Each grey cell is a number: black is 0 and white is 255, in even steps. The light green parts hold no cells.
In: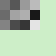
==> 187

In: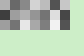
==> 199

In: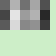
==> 80

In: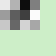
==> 127

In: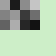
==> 197

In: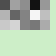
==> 152

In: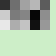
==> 92
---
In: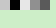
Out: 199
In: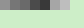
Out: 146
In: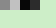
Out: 137
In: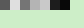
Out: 89
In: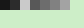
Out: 23
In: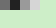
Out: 110
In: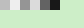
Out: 190
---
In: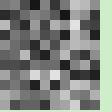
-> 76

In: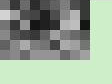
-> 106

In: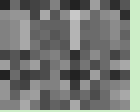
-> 55

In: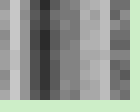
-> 149

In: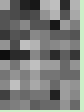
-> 33
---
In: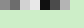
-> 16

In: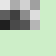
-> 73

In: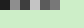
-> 196

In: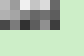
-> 93

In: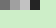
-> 160

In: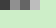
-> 144
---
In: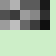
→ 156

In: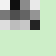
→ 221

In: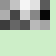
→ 60

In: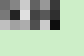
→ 191

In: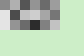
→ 228

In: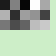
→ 119
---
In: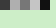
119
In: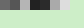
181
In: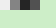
37
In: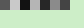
18
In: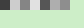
133
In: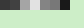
165
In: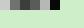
61
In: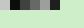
65
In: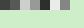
206
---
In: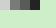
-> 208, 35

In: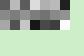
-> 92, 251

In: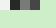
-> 242, 70

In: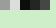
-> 156, 70

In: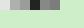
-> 228, 124

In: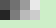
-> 83, 204
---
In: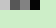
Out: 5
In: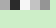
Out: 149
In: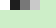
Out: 201
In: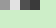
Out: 58
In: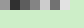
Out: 226
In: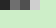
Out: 207
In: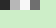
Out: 111
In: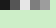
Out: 157
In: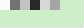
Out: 165
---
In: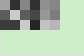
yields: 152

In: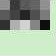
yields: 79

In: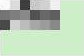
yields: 104

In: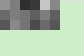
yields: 125

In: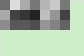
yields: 149

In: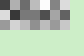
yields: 165

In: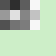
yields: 133

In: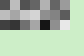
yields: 131
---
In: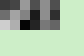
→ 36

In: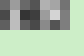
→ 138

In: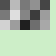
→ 31

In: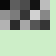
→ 167

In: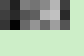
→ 105

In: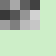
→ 127

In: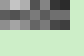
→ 122

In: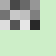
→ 84
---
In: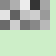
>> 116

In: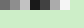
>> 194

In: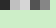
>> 214

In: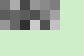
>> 48

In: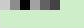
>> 4

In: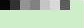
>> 147

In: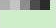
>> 141

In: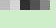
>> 47

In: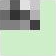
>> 147

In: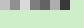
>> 217
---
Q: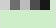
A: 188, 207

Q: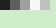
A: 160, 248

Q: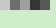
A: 159, 200

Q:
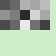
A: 42, 233

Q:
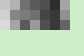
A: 112, 218

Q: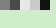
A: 232, 232
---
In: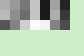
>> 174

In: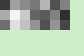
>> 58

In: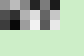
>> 146

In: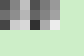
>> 80

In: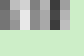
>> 105

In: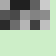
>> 170

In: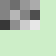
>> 131

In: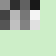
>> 141
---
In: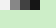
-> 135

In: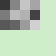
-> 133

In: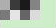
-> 58

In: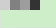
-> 129

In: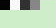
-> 248

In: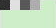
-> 224

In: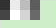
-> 235

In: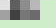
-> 95
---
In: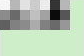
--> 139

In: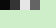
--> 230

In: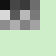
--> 130

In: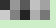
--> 35

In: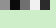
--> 112

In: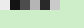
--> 76
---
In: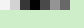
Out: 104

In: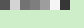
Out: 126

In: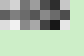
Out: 127

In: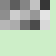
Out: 151

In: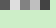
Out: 130

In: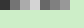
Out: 128

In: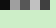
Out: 87

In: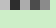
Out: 139

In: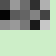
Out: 109

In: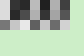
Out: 119
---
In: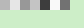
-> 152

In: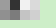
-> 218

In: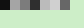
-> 124

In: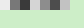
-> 58

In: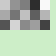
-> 84

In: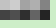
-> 67

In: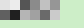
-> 32
